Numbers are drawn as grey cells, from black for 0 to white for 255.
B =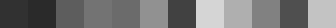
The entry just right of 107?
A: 145
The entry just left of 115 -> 93

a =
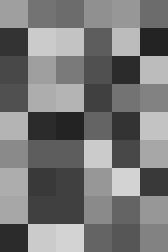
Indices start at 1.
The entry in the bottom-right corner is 130
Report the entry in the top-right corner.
108
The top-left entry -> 159
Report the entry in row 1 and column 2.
115
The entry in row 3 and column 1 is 72
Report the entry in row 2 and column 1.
51
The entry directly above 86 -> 100
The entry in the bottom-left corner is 43

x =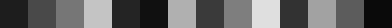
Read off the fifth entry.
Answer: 36
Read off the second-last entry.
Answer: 92
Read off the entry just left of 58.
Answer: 176
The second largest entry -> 196

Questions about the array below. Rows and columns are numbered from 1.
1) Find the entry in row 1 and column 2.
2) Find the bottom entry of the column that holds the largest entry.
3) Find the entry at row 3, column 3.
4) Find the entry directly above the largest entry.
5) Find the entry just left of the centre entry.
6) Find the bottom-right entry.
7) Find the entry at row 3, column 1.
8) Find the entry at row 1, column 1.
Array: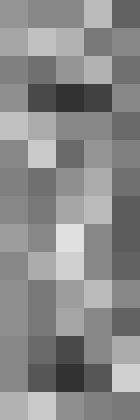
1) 135
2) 143
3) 149
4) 165
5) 120
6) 120
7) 128
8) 149

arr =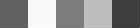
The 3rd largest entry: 125
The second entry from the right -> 190
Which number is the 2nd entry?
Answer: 248

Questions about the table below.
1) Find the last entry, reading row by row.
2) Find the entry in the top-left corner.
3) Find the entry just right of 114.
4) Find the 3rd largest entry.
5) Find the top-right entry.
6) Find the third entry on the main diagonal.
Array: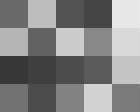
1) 122
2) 106
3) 76
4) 211
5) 231
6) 76

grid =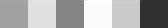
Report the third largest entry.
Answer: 202
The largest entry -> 251

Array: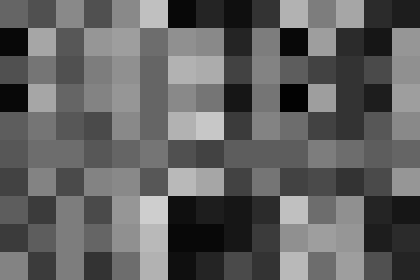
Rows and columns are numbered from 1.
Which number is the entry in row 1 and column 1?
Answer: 101
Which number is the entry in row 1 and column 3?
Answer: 137
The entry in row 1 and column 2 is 80
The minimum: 2
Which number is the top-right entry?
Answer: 29
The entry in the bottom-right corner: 36
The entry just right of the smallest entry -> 158
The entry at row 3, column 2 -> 117
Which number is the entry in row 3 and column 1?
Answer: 80
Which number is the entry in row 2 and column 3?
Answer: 87
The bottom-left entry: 131
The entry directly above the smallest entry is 93
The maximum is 206
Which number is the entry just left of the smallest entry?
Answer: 117
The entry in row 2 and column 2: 166
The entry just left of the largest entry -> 150
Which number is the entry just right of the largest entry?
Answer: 15
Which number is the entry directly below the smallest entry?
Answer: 109
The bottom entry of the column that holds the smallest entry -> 185
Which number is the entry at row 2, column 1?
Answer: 8
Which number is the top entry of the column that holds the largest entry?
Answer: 192
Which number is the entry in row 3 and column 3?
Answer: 80
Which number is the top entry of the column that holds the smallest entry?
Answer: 178

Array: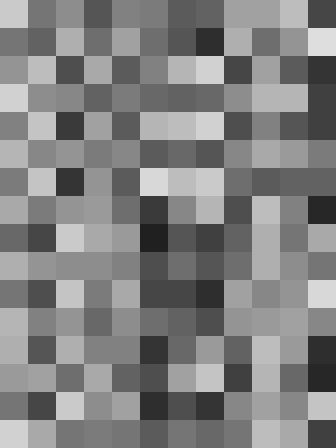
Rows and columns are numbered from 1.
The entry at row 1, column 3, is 141
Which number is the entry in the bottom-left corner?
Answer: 209
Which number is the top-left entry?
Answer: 202
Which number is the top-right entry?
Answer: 70
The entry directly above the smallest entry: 58
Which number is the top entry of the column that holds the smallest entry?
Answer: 123
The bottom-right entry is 64
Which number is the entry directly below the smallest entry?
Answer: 78
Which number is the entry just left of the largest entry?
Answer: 148
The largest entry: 222
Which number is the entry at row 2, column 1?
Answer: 117
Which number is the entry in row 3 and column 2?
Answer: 189
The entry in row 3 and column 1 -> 148
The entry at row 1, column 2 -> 117
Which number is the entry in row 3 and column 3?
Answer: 78

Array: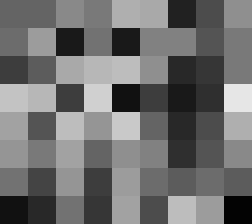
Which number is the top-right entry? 143
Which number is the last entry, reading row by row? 3
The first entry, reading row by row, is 100
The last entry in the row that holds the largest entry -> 230
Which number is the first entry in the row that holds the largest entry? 195
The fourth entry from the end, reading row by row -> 76
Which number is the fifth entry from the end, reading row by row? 162
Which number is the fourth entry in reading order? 121
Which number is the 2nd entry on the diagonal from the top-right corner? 84
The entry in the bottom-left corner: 17
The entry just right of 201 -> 100
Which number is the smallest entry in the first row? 33
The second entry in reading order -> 100
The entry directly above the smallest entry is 92
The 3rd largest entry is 201

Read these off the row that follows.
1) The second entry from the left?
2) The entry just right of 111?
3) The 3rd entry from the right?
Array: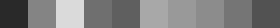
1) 132
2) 95
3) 140

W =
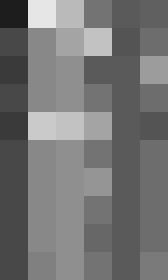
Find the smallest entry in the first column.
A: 29
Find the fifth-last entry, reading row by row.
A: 128
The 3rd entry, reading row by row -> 186
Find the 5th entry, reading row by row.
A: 90
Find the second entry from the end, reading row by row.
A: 90
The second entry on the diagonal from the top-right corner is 84
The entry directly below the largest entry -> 136
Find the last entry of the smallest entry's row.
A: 96
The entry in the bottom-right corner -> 122
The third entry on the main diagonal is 143
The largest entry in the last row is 143
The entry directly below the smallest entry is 72
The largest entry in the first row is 230
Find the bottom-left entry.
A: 72

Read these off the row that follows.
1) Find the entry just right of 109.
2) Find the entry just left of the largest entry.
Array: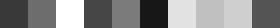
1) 255
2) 109
